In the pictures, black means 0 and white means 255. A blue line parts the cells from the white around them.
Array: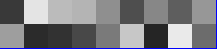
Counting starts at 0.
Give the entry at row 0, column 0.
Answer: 57
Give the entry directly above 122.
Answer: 143
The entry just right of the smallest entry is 234
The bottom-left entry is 158

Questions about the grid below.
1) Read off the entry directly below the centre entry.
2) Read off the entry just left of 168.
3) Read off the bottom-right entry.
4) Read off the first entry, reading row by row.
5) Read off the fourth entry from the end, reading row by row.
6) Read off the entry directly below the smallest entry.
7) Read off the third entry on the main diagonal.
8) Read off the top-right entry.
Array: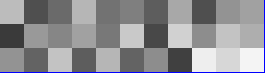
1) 99
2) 93
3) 244
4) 188
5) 64
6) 147
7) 195
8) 161

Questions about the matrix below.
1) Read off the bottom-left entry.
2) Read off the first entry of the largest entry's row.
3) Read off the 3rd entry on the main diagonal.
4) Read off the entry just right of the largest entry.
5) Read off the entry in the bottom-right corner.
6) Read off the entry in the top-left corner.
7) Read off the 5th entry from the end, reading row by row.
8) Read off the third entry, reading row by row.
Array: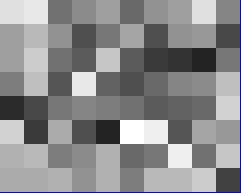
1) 171
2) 210
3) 113
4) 239
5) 65
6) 224
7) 125
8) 113

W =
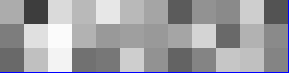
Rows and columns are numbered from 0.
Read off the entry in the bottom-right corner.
132
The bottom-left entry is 105
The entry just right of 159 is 153
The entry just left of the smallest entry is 172
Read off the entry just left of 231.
185
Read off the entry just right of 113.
119
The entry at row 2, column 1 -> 192
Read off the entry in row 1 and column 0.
125
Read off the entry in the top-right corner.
83
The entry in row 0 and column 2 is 218
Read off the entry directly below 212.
132

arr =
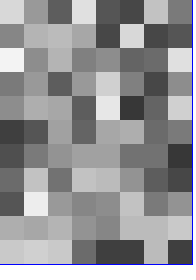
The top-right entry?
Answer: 122
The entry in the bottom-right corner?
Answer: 63
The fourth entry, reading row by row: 224
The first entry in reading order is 216
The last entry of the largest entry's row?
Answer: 224
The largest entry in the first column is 243
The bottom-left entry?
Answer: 201
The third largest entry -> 231
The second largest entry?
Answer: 237
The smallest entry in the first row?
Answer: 71
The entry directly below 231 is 167
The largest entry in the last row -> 208
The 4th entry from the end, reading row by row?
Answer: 63
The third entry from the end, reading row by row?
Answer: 63

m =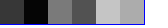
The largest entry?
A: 197
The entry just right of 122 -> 82
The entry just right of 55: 5

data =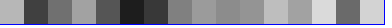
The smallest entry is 29
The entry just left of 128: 56
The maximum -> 218

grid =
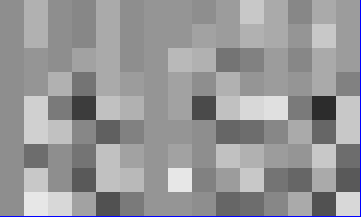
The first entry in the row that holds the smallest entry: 142
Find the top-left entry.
142
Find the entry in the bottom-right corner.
216
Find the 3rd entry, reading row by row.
142
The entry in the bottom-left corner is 142
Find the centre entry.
162
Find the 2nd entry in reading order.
177
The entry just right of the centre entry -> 74
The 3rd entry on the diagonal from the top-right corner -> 135
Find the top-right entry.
156
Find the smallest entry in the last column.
89
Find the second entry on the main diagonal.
177
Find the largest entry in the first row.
200
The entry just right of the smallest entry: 200
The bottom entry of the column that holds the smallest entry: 81
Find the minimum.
44
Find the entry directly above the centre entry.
162
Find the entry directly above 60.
116
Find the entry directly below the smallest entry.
102
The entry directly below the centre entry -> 149
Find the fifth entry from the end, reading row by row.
109
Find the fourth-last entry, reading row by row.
135
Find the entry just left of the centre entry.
149
